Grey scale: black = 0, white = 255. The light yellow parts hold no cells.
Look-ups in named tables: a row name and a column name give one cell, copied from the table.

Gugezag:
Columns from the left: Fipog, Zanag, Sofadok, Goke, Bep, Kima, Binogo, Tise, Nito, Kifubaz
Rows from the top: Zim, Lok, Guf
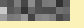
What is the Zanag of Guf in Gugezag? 121
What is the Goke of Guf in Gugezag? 152
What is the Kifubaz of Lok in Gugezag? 107
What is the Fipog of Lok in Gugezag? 200
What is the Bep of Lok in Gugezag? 102
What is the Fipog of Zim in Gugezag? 95
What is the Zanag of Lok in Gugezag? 88
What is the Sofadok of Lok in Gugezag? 100
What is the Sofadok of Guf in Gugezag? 125
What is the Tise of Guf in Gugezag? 125

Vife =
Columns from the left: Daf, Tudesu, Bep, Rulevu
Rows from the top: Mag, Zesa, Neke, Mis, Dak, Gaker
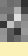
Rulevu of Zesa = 67
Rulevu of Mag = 49
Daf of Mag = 124
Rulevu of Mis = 145
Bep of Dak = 51
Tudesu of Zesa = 115
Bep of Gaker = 105
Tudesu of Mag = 108
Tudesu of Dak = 91

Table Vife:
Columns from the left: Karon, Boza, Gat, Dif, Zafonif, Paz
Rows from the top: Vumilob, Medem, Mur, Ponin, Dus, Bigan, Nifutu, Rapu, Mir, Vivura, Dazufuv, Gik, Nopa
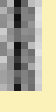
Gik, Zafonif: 115
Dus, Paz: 203
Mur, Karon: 144
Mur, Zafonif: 130
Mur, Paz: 226
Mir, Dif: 138
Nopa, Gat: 22
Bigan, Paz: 210
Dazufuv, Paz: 207
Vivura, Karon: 169
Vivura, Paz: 213
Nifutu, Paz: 216
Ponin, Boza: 169
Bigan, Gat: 112
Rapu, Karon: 134
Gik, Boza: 150
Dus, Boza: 140

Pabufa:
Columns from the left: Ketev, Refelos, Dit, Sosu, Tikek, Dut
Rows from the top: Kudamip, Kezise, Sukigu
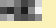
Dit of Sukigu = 87
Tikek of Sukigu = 96
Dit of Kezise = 91
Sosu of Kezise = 28
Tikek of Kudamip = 93
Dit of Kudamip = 115
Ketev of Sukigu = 155

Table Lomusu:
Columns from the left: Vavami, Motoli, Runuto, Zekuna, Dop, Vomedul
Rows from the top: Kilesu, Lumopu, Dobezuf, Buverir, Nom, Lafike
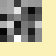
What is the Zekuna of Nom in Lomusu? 124
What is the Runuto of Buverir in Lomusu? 18
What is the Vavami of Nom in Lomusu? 6
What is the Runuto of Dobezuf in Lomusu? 132
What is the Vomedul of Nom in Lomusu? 138
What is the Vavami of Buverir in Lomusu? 174
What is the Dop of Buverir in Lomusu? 105
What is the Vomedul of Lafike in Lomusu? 139
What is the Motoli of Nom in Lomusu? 144
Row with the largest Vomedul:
Buverir

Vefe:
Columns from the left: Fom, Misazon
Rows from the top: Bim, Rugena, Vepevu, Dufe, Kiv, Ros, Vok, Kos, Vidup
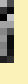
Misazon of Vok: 13
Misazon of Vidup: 48
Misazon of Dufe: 162
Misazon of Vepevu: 193
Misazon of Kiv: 81
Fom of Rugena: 50
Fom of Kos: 138
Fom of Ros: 150
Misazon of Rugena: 10
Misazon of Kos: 23

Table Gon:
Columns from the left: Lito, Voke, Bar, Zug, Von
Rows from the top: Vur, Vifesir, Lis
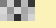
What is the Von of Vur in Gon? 55
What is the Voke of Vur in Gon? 205
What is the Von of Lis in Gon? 212
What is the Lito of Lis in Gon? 206
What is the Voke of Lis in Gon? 178
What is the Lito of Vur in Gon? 127
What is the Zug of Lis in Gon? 172
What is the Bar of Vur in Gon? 68
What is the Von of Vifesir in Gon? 193
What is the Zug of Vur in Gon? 184
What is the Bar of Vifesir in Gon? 214
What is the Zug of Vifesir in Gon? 166
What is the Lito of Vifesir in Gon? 215

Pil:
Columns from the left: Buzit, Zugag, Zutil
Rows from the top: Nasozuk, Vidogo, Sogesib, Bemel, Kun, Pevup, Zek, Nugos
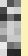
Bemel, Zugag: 208
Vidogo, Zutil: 209
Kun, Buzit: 181
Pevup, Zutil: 199
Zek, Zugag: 111
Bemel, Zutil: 193
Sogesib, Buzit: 46
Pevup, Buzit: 132
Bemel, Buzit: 152
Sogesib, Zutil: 63
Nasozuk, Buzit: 219
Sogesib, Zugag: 115
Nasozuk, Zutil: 132
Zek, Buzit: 233

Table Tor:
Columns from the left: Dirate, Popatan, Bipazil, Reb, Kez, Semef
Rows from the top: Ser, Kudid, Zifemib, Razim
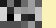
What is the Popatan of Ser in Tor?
116
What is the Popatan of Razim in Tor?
81
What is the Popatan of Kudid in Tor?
47
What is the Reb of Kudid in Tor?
150
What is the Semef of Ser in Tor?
94
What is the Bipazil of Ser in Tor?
29
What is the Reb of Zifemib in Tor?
43
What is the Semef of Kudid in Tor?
193
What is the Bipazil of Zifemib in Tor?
219
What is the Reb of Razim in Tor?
99
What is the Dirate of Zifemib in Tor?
212
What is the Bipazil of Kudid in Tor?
162
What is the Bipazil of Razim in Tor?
81
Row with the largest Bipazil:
Zifemib

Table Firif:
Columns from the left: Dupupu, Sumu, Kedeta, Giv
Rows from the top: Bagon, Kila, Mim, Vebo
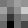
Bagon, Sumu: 133
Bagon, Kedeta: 159
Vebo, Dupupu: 105
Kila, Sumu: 104
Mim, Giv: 133
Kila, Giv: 202
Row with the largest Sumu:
Bagon

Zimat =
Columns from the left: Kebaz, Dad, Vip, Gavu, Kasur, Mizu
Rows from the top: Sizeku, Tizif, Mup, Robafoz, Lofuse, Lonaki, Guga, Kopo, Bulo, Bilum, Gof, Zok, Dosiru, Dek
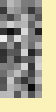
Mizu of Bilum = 208
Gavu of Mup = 189
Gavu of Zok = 54
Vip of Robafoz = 177
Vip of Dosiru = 157
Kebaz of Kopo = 47
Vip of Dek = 88
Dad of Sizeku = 185
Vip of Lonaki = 220
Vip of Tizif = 147
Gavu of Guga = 162
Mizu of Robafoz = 164
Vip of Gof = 189
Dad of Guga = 148
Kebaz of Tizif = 57
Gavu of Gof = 129
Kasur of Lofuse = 123
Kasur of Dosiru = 9
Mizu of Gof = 160
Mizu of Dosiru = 130
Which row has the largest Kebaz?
Lonaki

